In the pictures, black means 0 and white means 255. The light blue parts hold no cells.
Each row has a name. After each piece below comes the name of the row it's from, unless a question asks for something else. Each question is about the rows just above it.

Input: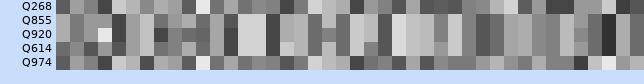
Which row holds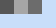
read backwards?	Q855
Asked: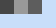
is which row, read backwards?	Q268
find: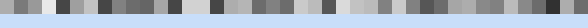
Q920
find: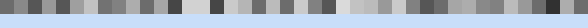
Q614
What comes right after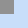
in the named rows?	[122]
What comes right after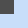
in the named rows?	[173]

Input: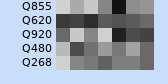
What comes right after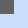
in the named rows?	[127]
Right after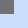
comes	[155]
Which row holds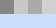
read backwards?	Q855

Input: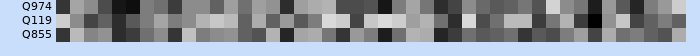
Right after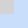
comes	[140]
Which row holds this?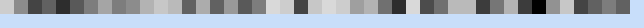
Q119
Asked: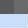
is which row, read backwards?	Q974
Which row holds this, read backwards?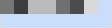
Q119
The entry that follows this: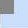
[146]
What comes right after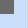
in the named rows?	[89]

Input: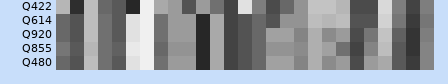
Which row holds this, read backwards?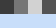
Q614
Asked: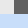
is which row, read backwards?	Q855
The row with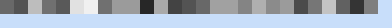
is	Q920

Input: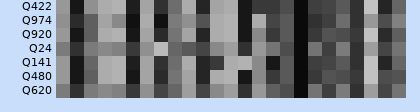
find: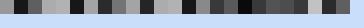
Q920
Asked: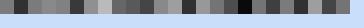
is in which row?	Q24

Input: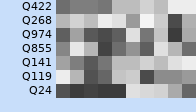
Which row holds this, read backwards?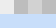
Q422
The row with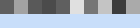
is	Q974
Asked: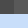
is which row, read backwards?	Q974
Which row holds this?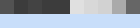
Q24
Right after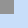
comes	[95]
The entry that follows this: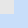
[182]
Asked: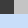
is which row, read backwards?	Q974

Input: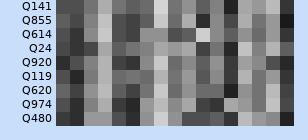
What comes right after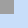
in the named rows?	[137]
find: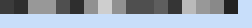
Q480
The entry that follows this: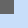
[66]
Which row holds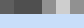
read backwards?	Q480
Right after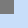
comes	[179]
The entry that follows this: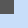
[137]

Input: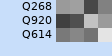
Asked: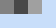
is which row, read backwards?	Q268
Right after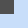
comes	[194]
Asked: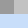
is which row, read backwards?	Q920
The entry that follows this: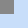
[115]
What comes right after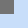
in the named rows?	[228]
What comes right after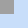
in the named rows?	[72]
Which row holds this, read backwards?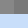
Q614

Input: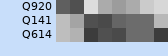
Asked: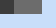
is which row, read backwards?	Q614
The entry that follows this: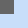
[108]
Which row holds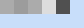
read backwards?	Q920
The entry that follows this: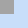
[80]
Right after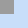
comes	[171]
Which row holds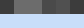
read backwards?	Q614
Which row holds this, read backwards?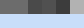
Q614

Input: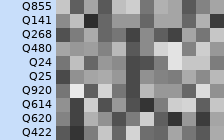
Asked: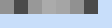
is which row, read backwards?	Q25
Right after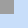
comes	[131]
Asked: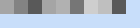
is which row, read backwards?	Q855
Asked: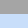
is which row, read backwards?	Q141
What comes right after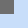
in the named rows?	[103]
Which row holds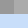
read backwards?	Q25

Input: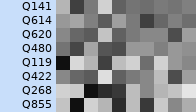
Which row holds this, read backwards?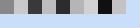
Q855
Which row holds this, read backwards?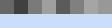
Q614
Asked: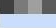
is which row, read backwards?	Q614
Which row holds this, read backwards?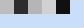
Q855
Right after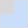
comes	[181]
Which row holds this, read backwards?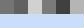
Q141
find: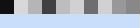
Q119

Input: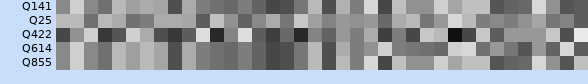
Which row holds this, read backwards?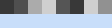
Q422
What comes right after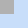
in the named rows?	[125]

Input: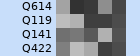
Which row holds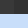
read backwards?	Q614
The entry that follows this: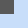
[177]
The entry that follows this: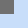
[120]
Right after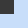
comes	[142]
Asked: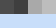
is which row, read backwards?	Q422
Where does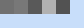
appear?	Q141

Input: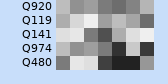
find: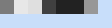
Q480
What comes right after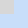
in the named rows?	[239]
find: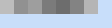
Q920
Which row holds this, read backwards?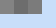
Q920

